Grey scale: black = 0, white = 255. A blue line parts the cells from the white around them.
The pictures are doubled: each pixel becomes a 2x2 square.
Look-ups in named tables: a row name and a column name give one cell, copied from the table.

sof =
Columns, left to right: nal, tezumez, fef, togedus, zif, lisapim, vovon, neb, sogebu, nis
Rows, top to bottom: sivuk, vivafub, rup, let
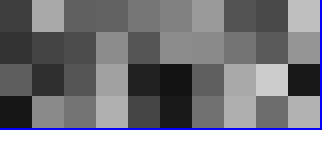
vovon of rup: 95
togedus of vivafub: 141
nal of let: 22
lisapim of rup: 19
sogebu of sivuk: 73
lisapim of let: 25
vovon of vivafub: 138
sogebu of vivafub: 89
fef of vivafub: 76
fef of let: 116
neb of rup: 169
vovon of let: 113
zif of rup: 33
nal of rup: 94

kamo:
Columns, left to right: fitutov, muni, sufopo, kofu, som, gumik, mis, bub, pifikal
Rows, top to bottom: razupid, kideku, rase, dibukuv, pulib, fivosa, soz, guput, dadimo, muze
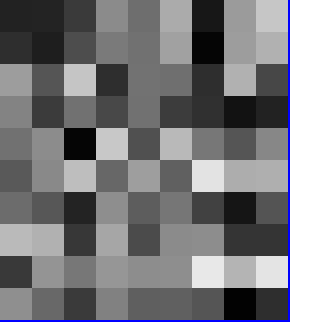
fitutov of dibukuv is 131
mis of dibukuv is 48
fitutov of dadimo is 57
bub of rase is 177
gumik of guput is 139
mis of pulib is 119
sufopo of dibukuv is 113
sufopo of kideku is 77
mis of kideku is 5
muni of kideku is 30
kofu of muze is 129
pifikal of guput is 52
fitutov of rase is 157
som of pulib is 80
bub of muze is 2
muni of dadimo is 148
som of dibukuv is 113
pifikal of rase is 71
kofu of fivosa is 103
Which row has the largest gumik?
pulib

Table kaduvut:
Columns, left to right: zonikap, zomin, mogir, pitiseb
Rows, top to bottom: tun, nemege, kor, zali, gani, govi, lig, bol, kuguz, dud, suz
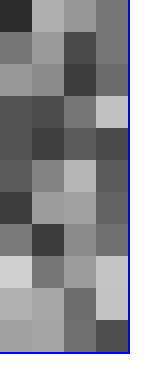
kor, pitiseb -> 107
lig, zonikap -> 62
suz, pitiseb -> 77
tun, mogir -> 150
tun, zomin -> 175
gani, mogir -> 93

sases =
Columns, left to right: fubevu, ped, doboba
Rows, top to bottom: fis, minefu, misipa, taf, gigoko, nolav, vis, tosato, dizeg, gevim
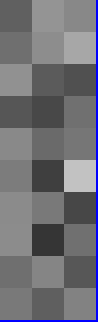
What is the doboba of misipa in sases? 80
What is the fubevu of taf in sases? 86
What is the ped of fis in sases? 148
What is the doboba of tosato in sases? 112
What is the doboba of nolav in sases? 194
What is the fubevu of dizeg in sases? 111
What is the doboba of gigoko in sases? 118
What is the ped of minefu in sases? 141
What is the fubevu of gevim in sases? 121
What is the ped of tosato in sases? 53
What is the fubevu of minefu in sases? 111
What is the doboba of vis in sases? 71
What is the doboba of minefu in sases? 167
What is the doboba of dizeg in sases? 87
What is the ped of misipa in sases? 91
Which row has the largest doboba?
nolav

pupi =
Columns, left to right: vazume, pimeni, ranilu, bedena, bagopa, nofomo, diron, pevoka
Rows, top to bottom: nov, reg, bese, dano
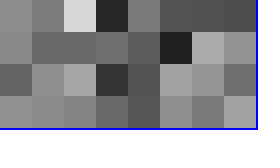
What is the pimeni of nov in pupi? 124
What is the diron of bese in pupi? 149
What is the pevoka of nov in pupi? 77
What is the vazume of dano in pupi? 145
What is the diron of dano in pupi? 121
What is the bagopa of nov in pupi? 121
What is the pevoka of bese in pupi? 111
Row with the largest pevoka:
dano

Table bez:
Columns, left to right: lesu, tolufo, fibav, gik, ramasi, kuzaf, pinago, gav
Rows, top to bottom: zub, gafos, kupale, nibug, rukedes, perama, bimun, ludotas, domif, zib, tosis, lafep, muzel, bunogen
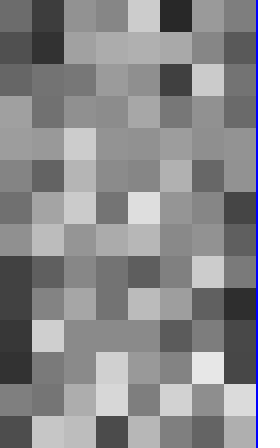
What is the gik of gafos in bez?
172
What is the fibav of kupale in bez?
119
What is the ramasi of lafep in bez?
153
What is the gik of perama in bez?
139
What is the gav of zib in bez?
46
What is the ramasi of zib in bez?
187
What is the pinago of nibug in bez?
145
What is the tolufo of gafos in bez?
50
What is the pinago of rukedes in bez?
143
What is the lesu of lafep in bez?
50
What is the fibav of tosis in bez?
138
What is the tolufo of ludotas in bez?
188
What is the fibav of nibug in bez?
144
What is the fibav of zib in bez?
166
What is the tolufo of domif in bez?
95
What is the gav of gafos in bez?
89

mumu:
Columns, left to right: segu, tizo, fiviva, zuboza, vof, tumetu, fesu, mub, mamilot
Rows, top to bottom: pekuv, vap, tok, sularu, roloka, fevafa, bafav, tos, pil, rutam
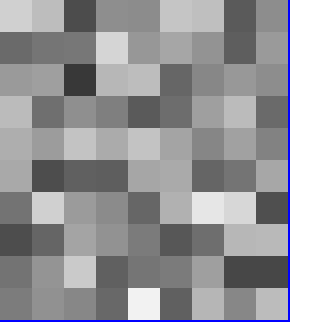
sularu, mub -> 187
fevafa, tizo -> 77
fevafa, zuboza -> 94
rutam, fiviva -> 135
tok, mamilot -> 141
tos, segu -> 77
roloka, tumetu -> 164
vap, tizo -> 117
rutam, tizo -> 145
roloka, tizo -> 156
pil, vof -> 117
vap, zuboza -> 213
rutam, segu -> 124
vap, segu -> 106
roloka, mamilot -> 130
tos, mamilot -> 185
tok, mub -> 152
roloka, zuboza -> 171
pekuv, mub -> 90
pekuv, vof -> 140

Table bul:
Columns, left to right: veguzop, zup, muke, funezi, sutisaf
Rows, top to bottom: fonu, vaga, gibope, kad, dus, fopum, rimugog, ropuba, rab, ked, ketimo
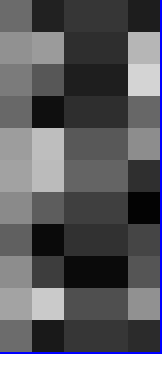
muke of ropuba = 49
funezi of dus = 88
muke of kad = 46
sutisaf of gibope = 212
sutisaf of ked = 145
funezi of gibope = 30
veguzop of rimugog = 138
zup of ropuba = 10
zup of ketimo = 25
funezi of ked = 79
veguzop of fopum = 162
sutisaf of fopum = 47
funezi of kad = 46
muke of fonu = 54
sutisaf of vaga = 182
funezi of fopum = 100
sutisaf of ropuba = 69
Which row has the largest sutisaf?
gibope

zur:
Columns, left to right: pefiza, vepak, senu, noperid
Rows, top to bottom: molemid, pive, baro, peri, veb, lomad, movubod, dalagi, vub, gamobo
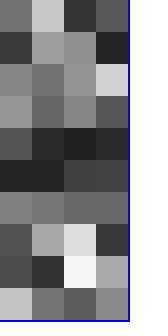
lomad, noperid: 66
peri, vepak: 103
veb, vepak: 42
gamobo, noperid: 138
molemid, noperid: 88
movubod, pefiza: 128
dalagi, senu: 222
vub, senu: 246
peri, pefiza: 150
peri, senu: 133
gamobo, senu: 92
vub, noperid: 169
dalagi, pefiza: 83
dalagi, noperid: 57
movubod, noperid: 104
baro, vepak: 115
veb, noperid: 43
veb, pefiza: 84
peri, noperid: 86

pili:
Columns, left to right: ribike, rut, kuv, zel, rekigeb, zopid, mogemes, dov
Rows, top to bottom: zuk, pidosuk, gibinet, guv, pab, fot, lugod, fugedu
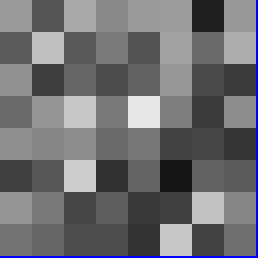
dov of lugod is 133
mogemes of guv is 58
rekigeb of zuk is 154
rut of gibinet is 63
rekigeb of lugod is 57
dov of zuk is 153
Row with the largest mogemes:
lugod

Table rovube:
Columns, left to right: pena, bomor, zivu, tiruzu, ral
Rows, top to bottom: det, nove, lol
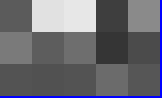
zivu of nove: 110
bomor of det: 225
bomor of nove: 93
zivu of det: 231
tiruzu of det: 62
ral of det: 138
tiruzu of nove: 53
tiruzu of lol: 107
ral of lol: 86
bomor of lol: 81
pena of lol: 83
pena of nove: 122
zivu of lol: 83
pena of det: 91
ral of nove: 75

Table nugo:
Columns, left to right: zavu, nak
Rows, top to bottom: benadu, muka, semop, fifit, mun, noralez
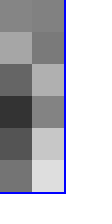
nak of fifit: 131
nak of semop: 176
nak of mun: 199
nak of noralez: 222
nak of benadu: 129
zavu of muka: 166
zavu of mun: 84
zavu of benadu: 133
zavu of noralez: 116
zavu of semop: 101
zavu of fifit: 51
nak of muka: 122
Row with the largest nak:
noralez

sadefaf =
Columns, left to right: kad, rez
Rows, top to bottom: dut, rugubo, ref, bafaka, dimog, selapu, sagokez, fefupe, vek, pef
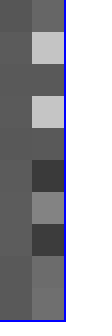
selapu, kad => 91
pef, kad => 89
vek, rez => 108
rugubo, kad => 91
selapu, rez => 58
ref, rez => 89
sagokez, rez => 131
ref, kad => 89
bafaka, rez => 197
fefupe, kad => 92
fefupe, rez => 60
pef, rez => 111
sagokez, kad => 92
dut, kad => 86

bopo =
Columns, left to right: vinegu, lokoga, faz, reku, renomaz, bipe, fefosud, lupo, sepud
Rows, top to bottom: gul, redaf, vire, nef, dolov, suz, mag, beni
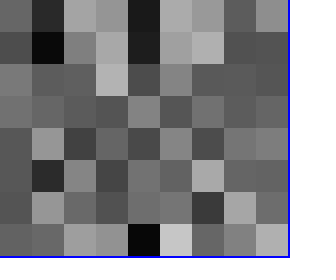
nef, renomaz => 131
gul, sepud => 142
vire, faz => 95
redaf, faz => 127
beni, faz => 158
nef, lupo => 92
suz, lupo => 101
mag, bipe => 117
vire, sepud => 85
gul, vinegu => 102

